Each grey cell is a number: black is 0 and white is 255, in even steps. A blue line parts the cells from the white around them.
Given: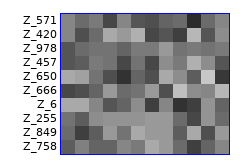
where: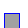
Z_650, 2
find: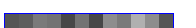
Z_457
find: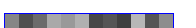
Z_420
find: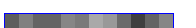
Z_758
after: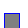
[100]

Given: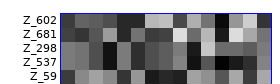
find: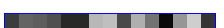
Z_602
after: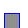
[86]
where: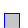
Z_298, 11
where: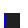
Z_59, 9

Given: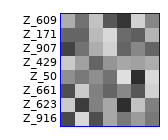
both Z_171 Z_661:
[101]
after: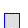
[46]
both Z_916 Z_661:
[79]
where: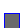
Z_171, 5
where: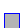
Z_171, 7
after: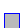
[216]

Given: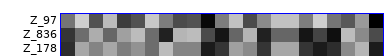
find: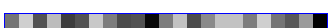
Z_97
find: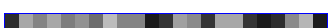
Z_178
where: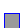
Z_97, 22
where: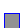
Z_178, 6
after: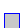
[125]
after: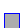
[102]
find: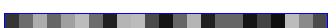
Z_836

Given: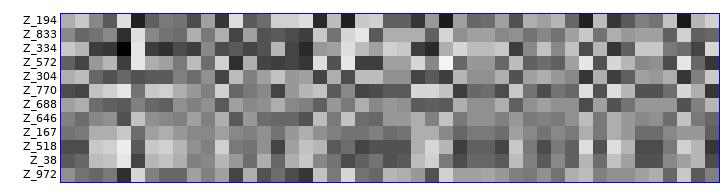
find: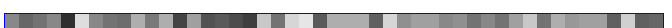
Z_833
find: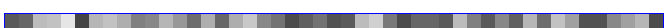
Z_38
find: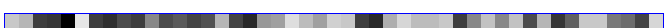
Z_334
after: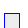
[90]
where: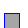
Z_972, 31
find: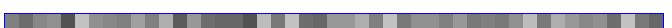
Z_646
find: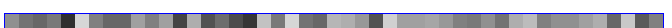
Z_972

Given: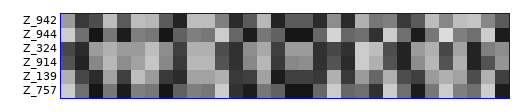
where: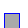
Z_324, 15
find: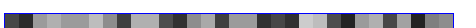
Z_324
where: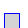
Z_944, 20
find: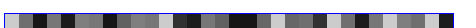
Z_757
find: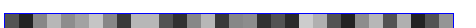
Z_914
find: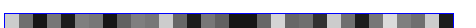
Z_944

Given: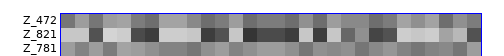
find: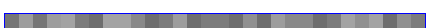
Z_472
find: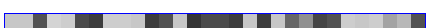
Z_821
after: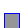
[131]

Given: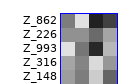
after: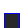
[183]
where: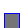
Z_993, 2
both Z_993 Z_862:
[225]
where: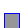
Z_316, 4
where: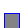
Z_316, 2
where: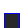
Z_993, 3

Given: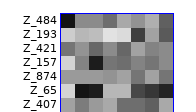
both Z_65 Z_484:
[20]
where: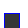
Z_65, 7
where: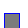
Z_407, 2
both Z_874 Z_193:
[162]
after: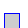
[183]
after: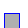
[96]
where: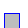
Z_193, 3

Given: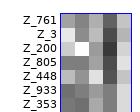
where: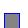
Z_761, 2
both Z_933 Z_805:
[126]

